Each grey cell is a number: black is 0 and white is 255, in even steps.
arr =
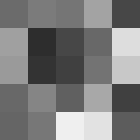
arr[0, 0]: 107
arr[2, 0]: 154
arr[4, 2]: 239
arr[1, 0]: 160
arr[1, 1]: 45
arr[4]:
[101, 119, 239, 226, 92]
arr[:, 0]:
[107, 160, 154, 104, 101]
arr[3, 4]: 64

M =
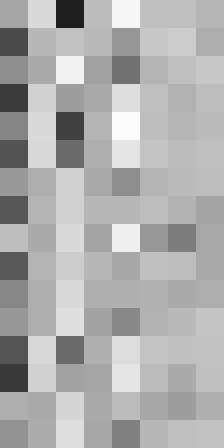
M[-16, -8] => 165
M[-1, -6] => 221
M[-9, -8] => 86
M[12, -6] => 106
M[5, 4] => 228
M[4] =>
[133, 218, 64, 180, 251, 190, 182, 187]
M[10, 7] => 173
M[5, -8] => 83
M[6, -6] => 209
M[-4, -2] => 192
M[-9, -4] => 183
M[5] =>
[83, 216, 106, 175, 228, 195, 188, 191]
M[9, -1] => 168
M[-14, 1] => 170
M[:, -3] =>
[192, 200, 180, 191, 190, 195, 180, 189, 152, 192, 177, 178, 196, 188, 167, 182]
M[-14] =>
[142, 170, 241, 161, 113, 180, 192, 200]
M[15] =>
[146, 172, 221, 167, 128, 182, 191, 193]
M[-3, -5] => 165
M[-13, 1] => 208
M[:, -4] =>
[247, 150, 113, 220, 251, 228, 142, 183, 239, 167, 175, 135, 220, 229, 188, 128]
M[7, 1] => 180
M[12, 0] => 84
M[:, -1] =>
[182, 173, 200, 190, 187, 191, 189, 164, 168, 168, 173, 197, 193, 192, 175, 193]
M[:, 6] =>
[191, 204, 192, 178, 182, 188, 187, 179, 125, 189, 171, 185, 192, 171, 158, 191]
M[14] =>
[174, 170, 213, 169, 188, 167, 158, 175]

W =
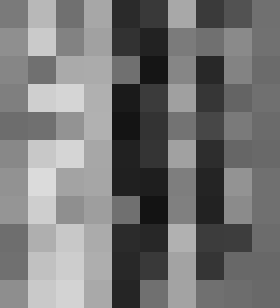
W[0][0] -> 122
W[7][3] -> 158
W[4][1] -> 112
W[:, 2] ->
[112, 130, 170, 213, 147, 213, 163, 143, 200, 205, 211]
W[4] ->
[109, 112, 147, 177, 20, 51, 115, 71, 122, 107]
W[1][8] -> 138
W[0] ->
[122, 184, 112, 167, 42, 57, 168, 58, 82, 112]
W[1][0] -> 143
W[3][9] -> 112
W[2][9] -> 107
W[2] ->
[134, 112, 170, 171, 112, 21, 134, 40, 131, 107]
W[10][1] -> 201
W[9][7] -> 53
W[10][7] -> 112
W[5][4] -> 33
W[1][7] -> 112
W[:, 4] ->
[42, 50, 112, 26, 20, 33, 32, 112, 43, 40, 37]
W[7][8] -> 139
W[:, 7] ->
[58, 112, 40, 54, 71, 45, 36, 34, 60, 53, 112]
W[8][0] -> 110
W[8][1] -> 175
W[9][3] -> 174
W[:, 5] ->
[57, 34, 21, 59, 51, 52, 30, 19, 39, 57, 112]
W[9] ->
[112, 193, 205, 174, 40, 57, 163, 53, 104, 104]
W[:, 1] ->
[184, 202, 112, 207, 112, 200, 219, 206, 175, 193, 201]
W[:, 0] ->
[122, 143, 134, 127, 109, 136, 146, 149, 110, 112, 142]

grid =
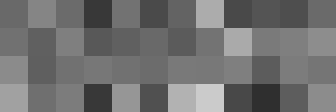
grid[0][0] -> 105
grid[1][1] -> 96
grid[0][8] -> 73
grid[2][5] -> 108
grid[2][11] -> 117
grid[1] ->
[113, 96, 127, 88, 96, 105, 91, 115, 170, 122, 127, 141]
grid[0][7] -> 172
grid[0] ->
[105, 133, 107, 56, 114, 74, 99, 172, 73, 84, 78, 106]
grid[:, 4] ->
[114, 96, 113, 150]
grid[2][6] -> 121
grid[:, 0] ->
[105, 113, 139, 161]
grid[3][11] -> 140
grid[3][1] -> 111
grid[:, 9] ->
[84, 122, 92, 47]

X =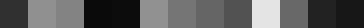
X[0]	48
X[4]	12
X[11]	34

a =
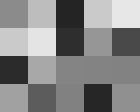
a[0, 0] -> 139
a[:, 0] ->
[139, 202, 43, 161]
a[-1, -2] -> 38
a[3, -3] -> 129
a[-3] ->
[202, 228, 46, 150, 73]
